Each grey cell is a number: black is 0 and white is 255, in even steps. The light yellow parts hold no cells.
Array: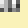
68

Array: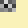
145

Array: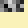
170

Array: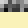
53

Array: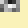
167

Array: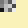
189

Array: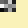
50

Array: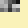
49

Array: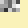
207
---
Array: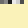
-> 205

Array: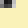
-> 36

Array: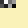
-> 111

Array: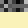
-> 46

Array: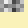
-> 114

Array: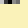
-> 138

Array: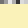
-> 219

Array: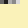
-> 137

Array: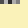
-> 173
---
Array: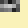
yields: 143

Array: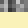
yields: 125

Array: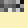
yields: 16

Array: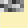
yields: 140

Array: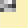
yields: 109

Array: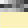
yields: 53

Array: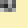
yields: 95

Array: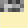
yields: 141
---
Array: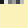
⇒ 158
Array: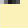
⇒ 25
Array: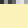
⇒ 213
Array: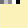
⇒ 140
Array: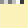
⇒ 189
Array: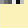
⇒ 233
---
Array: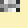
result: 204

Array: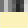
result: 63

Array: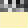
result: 155

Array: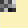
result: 75

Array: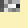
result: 178

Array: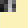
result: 171

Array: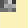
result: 200

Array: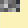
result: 103

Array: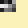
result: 20

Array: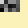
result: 142
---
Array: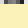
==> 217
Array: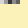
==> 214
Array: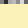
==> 129
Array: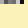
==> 172
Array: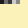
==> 27
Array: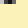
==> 199
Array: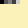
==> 2
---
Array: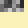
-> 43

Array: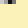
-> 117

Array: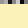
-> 123

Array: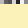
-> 139

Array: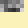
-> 173

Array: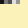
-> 150

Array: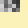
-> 53

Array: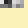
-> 172
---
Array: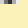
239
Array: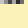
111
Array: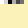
113
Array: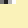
252
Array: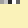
100
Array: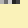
67
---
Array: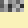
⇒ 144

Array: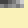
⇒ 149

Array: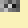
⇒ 207

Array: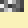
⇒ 87

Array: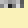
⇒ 118

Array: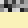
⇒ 147
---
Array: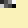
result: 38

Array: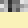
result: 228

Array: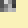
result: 83

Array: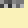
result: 149

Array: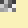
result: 205

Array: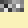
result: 171

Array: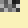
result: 178

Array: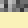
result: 192
